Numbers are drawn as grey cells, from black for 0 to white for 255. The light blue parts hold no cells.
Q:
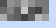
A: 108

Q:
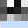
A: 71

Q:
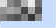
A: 151

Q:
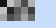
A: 192

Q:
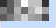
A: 123

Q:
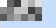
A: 140

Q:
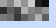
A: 44

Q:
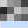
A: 40

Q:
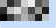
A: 45

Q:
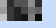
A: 154
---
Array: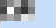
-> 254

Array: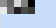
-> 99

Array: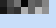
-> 76

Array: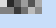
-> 41

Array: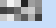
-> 78

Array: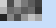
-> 107

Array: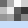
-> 236

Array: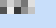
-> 209
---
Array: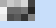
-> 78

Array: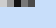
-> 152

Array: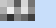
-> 50

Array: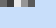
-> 61

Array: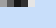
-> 92

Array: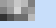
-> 83

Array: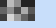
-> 213
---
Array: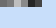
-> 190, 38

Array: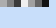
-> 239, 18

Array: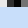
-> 232, 5

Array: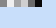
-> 239, 8

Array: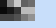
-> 202, 9

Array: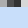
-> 215, 51

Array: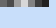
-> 215, 33

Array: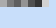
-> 209, 52
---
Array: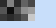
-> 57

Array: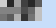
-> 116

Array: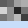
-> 118

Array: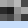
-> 87

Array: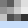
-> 195

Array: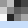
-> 249

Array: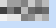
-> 243

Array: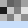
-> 186

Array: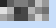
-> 164
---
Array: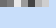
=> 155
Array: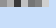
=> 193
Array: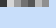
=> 114
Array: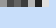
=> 61
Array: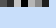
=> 0
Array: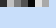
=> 82
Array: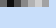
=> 136
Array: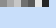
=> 112
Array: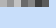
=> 106
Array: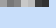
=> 200
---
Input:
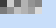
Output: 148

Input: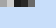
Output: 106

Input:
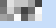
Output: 161

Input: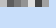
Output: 222

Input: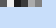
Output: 171

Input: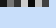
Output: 9

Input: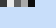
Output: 13

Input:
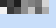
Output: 129

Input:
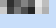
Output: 92

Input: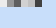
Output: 194
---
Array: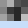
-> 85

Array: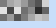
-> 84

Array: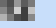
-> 92

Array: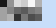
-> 247

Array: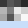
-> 71

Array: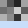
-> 36

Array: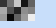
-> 21
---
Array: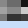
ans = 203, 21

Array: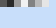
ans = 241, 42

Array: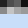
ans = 195, 17

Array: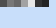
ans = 230, 35

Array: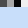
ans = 239, 6

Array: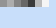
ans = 245, 58

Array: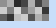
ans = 217, 42

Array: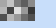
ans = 223, 55

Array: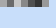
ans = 199, 52
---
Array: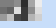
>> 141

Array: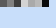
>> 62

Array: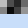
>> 39

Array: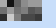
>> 98

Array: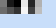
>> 0

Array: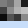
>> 165

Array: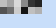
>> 216
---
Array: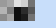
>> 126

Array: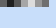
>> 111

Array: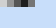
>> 117

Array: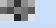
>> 128

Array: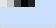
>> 72

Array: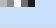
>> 138

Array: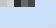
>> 103

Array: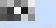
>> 140
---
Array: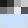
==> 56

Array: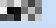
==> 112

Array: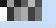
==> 171

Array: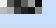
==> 92

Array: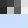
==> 66

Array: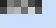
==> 153

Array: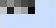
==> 102

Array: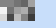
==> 161
